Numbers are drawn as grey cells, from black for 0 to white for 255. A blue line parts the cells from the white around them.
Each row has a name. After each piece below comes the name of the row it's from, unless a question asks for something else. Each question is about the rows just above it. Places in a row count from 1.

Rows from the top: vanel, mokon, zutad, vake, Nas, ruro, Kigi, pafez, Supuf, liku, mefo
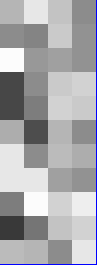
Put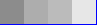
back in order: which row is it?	Kigi
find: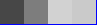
Nas
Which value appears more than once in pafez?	[231]
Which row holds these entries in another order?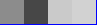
vake
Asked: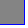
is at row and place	mokon, 2
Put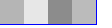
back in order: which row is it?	mefo

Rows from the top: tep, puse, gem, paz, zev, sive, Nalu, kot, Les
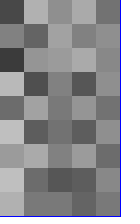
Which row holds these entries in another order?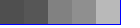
paz
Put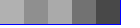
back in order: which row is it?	tep

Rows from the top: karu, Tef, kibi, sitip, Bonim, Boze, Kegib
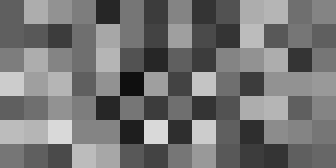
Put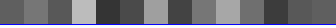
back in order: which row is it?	Tef
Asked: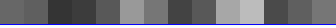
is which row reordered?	Kegib
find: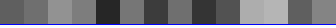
Bonim
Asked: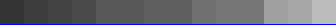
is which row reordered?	Tef
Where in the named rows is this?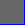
Kegib, 14

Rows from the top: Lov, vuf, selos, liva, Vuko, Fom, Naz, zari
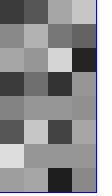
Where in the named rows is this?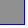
Vuko, 4
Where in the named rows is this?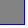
Vuko, 1
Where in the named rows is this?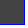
Fom, 3
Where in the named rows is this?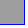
zari, 1
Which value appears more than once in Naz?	[150]
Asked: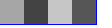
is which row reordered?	Fom
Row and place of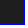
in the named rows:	zari, 3

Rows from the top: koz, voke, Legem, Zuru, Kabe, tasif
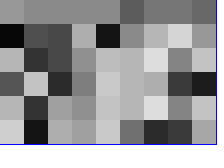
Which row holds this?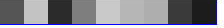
Zuru
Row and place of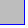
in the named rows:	Legem, 5

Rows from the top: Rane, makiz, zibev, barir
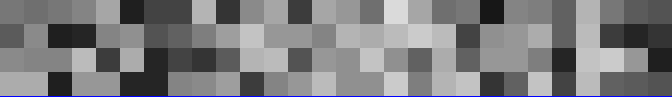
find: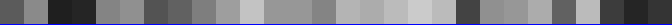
makiz
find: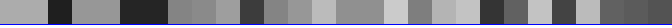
barir
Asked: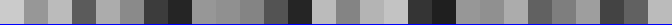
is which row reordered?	makiz
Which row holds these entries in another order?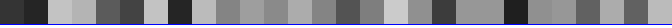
barir
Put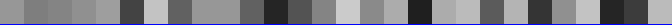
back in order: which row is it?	barir

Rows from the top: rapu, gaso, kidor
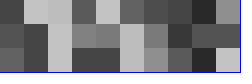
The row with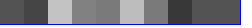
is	gaso
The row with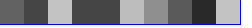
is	kidor
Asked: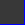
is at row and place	gaso, 8
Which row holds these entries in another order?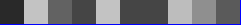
kidor
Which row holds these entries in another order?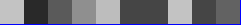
kidor
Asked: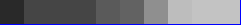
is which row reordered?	kidor
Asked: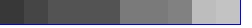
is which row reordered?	gaso

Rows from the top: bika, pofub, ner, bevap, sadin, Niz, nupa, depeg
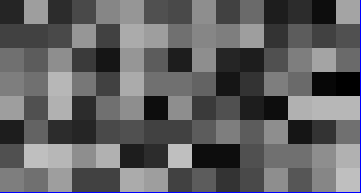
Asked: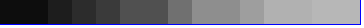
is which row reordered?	sadin
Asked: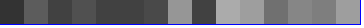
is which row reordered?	pofub
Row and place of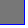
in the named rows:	bevap, 4
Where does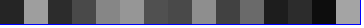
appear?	bika
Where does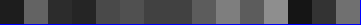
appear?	Niz
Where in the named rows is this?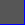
depeg, 13

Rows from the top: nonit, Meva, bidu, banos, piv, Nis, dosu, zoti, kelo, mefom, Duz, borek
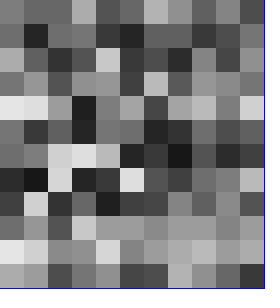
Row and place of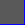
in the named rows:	banos, 8
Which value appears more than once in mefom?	[156]
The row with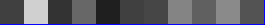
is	kelo
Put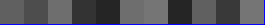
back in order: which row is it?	Nis
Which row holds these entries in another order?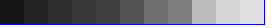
zoti

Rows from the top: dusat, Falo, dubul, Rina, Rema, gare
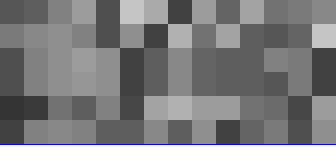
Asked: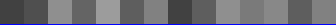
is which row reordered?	dubul
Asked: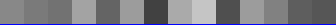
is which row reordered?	dusat
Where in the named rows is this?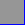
Rina, 4
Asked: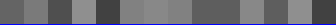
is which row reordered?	gare

